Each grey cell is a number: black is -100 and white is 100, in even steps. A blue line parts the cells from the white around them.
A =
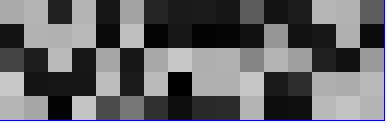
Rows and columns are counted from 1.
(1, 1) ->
33
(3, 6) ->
-82
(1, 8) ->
-80
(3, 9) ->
37
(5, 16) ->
41
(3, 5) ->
30
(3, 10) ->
39
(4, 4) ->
-83
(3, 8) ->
56
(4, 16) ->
45
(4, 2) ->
-84
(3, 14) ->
-75
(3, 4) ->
-82
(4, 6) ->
-79
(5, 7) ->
-62
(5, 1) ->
42
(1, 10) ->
-83
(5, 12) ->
-90
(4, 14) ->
37
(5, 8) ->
-89
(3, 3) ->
46
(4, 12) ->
-80
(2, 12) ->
18
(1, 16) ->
-27

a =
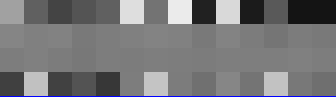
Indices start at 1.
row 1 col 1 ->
26
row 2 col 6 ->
0
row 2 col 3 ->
2
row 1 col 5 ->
-25
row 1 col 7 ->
-10
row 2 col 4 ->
-5
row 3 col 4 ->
-6
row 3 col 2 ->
0
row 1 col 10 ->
70
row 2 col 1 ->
4
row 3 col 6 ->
-3
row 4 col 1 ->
-50
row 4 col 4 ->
-35
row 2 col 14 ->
-5
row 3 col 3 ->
-3
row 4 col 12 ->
52
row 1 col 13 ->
-84
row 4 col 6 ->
-2
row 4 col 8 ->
-3

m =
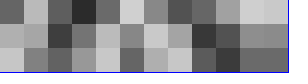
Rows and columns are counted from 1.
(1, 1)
-21
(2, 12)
9
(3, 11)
-17
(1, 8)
-36
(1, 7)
7
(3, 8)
56
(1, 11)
62
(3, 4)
19
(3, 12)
-17
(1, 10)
26

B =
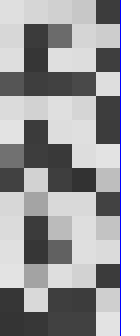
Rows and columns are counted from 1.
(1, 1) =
75
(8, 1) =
-49
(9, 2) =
29
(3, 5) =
-51
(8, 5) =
49
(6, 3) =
73
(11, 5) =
72
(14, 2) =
-57
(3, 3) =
75
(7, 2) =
-52
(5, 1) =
72
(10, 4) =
74
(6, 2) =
-54
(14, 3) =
-49
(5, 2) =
65
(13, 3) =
-51
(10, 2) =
-54
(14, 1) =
-59
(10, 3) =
47

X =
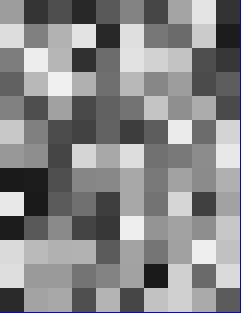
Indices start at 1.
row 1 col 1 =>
23
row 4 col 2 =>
44
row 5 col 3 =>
26
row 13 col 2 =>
28
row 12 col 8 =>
63
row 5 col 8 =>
12
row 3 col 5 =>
-15
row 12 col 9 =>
-17
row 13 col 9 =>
33
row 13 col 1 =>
-67
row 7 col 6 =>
73
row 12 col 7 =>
-80
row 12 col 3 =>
21
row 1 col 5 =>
-30
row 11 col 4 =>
40
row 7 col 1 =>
19
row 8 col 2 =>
-78
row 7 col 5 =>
32
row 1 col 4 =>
-69
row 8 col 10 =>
38
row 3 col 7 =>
65
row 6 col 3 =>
-40
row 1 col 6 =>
3
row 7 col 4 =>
67
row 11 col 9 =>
87
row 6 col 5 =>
-23
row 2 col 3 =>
40
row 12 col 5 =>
3
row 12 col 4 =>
-9
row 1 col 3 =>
-39
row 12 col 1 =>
74
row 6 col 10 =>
66
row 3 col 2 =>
86

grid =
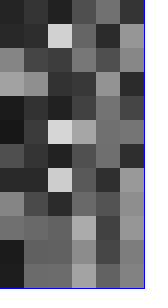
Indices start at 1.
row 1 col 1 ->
-72
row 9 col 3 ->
-66
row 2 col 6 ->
18
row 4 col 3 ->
-61
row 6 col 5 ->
-12
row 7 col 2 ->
-59
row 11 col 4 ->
10
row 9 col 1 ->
4
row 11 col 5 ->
-45
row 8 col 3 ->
61
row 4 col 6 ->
-66
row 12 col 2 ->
-16
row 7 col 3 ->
-73
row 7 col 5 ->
-13
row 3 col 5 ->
-38
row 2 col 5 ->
-66
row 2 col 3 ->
64
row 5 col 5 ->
-10
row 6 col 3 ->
68
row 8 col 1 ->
-68
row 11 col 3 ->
-24
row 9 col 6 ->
11
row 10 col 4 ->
34

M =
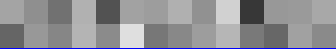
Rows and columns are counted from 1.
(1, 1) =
29
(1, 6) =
27
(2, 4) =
41
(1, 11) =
-57
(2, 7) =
-7
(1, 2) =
12
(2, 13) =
26
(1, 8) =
38

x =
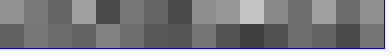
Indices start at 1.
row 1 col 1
15
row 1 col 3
-20
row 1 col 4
25
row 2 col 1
-25
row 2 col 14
-22
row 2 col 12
-37
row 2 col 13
-14
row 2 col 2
-7
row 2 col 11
-51

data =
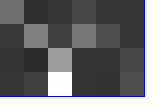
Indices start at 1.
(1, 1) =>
-12
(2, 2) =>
1
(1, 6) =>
-57
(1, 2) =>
-62
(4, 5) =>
-61
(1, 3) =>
-57
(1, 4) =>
-44

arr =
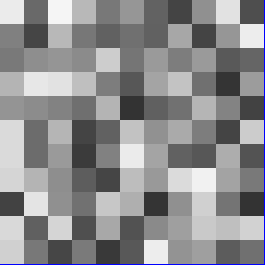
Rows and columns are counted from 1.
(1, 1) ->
84
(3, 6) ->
-8
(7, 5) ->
1
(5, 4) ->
-13
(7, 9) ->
-32
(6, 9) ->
-2
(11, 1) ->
63
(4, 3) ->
77
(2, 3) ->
44
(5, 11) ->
-48
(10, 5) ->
32
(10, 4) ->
-38
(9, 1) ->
-48
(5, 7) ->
-25
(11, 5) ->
-55
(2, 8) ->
31
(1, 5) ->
-6
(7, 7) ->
29
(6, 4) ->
-47
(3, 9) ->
21
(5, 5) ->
41
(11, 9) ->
25
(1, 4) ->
44
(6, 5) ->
-24
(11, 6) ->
-31
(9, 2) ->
79
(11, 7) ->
86
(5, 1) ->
16
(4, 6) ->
-32
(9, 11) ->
-60
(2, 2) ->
-46
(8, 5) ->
-46
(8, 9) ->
89
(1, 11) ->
-39
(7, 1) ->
71

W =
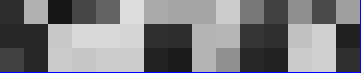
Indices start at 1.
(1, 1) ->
-65
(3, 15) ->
-64
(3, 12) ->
-74
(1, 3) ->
-82
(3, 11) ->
-70
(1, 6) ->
73
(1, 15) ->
25
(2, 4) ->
71
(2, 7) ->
-64
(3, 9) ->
41
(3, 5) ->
60
